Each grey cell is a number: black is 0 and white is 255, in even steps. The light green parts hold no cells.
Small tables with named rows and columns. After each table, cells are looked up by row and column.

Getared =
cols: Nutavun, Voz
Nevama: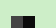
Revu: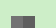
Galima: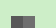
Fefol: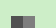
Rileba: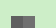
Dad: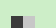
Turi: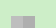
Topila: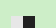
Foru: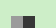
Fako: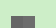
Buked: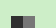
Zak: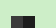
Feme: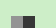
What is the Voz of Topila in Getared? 33
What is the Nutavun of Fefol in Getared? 81
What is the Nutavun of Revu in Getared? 115
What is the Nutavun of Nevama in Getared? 68
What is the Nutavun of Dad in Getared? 59
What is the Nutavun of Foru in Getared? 155
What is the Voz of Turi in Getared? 175
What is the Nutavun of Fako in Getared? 102
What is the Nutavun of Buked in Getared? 48
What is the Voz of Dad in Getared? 199
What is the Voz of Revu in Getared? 95
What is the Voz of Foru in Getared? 55
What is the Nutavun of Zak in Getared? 59
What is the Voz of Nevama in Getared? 11
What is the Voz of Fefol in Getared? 126
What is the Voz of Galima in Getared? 111
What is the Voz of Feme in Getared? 55
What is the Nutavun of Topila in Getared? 231
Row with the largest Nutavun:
Topila

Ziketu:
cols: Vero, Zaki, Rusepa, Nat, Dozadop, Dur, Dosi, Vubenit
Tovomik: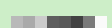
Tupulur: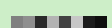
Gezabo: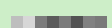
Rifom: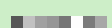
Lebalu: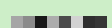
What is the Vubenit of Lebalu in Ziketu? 54
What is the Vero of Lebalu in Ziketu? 166
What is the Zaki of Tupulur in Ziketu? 143
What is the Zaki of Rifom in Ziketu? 193
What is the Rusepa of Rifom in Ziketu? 161
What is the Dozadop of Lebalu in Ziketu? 75
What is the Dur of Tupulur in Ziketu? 199
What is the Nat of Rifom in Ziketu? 150
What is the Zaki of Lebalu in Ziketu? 139
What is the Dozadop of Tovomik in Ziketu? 89
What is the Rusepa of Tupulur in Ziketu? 42
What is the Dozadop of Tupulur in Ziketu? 66
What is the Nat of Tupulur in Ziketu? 179

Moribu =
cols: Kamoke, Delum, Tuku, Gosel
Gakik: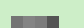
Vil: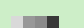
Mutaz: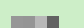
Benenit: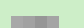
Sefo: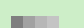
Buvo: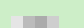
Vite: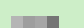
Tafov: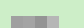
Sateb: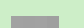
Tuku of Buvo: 171
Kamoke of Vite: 181
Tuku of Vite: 166
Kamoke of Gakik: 116
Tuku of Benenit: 150
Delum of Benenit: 162
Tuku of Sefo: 183
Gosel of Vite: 117
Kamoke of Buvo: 229
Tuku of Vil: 139
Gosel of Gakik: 84
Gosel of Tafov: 182

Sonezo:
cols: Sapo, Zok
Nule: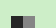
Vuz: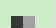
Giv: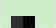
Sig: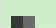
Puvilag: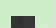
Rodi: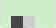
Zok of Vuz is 161
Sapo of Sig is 57
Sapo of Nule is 38
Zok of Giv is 3
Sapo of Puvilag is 51
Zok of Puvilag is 55
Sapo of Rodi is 71
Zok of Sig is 106
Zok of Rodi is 206
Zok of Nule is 133
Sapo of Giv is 45
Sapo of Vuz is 56
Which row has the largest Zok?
Rodi

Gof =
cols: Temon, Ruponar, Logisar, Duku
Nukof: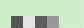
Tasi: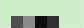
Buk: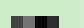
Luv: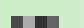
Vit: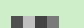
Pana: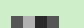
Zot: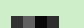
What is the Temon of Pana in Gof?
86
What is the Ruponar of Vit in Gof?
192
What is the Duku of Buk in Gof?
45
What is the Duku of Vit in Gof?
122
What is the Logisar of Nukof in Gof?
92
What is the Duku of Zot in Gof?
46

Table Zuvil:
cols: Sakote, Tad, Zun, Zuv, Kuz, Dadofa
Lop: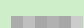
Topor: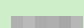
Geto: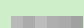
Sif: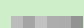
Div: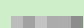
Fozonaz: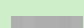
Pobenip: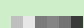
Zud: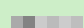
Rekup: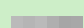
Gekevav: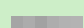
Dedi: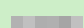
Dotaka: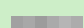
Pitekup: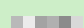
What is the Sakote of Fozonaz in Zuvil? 175
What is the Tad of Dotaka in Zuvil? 168
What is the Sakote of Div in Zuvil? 188
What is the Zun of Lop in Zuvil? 168
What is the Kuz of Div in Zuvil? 173
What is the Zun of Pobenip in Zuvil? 123
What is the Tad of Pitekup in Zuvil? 235
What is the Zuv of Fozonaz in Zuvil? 174
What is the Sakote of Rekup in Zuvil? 186
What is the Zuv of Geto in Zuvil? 175
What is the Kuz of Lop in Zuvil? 167
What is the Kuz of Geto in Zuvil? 171
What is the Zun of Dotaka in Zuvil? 156
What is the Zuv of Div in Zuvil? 172
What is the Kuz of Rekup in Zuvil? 166
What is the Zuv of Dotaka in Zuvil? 170
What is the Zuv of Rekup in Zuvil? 175

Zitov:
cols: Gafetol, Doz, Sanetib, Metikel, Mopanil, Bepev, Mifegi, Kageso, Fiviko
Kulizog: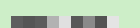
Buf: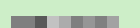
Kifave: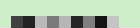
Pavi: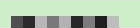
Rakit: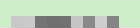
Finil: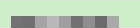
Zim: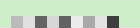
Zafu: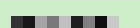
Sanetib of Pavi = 183
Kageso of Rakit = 206
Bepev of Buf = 127
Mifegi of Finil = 142
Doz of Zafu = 23
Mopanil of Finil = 159
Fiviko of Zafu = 201
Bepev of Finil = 113
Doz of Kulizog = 85
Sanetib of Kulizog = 92
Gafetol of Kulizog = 94
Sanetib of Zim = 100
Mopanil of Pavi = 178
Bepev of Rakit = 197
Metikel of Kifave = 123
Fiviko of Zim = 62

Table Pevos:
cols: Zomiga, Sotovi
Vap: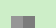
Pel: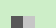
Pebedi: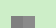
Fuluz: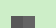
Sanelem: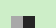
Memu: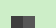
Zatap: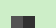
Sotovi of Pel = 198
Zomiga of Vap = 151
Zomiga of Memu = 62
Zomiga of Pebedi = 128
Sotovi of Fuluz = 100
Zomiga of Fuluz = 88
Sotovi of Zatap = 49
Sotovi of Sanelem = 37
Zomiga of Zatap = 84
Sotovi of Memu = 87
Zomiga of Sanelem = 169
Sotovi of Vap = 124

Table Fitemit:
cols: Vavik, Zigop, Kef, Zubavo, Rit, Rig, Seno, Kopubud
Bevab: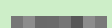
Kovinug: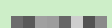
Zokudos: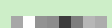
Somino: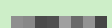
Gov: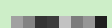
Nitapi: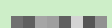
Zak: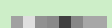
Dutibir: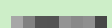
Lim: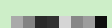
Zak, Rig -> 135
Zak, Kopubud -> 167
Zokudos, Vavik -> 167
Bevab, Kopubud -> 121
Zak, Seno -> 167
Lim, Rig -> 135
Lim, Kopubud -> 14
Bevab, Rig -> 88
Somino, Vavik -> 143
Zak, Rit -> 64
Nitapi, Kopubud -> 145
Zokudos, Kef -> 147
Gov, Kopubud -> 31
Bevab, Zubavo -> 107
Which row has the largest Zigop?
Zokudos

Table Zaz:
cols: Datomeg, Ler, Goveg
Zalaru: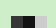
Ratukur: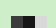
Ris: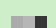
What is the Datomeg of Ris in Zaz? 171
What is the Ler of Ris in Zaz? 182
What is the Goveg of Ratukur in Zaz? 216
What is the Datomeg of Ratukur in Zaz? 60
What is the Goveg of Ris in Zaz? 54
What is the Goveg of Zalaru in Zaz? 204
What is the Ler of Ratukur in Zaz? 22
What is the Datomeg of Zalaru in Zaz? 55
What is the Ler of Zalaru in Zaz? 19

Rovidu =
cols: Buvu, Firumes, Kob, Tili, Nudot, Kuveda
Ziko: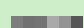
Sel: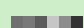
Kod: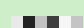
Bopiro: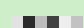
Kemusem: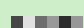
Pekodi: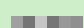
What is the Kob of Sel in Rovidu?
92
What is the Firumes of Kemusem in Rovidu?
225
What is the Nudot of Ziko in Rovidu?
148
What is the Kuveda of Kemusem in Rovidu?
151
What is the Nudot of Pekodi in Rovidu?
152
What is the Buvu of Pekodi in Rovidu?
160
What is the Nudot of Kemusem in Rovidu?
45
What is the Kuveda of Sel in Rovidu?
51
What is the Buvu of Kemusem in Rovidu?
70
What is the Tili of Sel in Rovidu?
198
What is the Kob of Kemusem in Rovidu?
109
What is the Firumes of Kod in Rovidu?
35

